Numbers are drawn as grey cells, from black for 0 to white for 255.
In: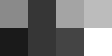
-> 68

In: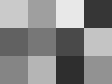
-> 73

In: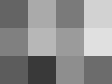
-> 155

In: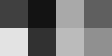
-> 187

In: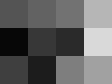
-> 42

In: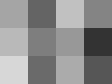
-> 152

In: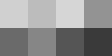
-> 85

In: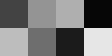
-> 27
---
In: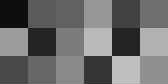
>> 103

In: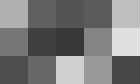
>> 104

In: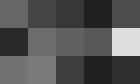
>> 122

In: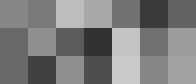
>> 65

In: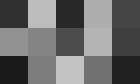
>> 125

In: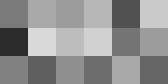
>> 95

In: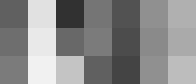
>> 241

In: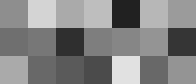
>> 104

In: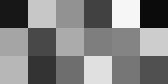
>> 51

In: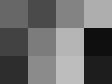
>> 139
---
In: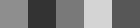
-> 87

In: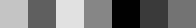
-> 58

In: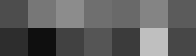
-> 45

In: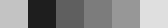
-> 95

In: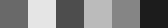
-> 77

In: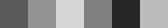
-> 91

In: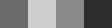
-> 107
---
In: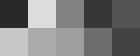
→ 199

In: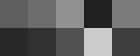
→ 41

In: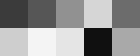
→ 206

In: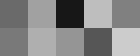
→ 121

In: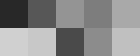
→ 208

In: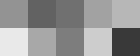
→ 233
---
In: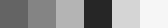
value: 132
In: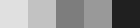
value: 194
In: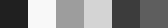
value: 248
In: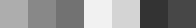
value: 136
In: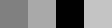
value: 169
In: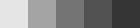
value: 164
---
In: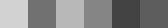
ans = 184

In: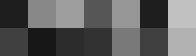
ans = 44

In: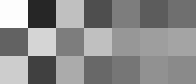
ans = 171

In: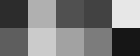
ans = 162

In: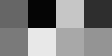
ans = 168

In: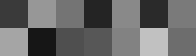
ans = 79
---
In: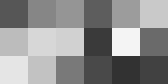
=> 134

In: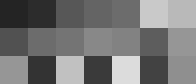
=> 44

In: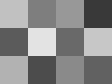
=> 126

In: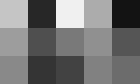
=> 39

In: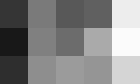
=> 122

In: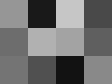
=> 25

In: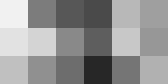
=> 124

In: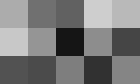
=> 112

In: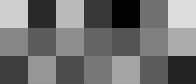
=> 41

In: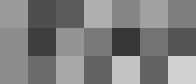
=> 78
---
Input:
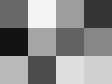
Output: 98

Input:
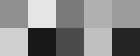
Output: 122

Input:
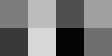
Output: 79

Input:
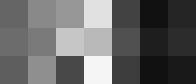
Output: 198

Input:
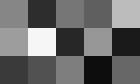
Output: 39

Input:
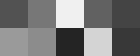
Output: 240

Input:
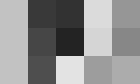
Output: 35

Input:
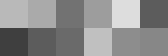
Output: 114
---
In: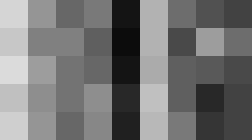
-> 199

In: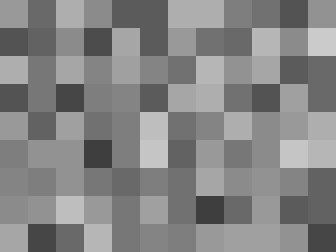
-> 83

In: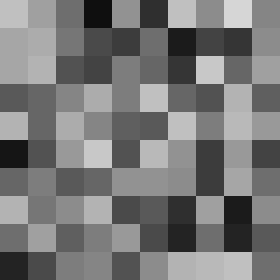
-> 166

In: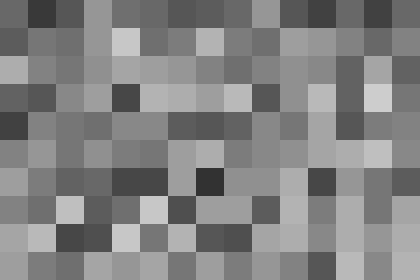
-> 92

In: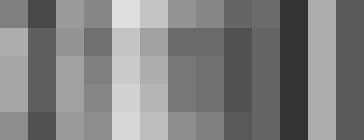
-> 173

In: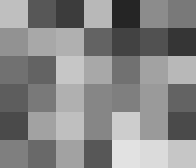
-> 146
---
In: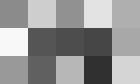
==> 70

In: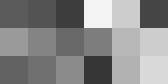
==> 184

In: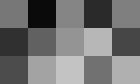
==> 183

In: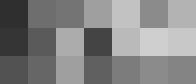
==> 207

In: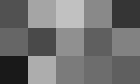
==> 95

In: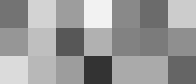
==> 123

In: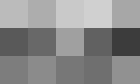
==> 97

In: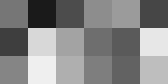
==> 90
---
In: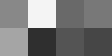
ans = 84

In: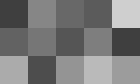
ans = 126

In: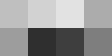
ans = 62

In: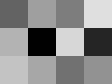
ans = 215

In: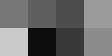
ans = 56

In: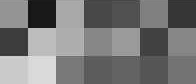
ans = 66

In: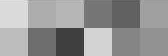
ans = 132
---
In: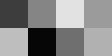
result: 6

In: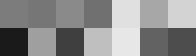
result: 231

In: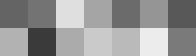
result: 186

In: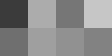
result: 159

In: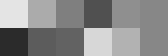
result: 215

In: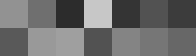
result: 132

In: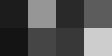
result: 69

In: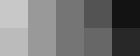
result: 117
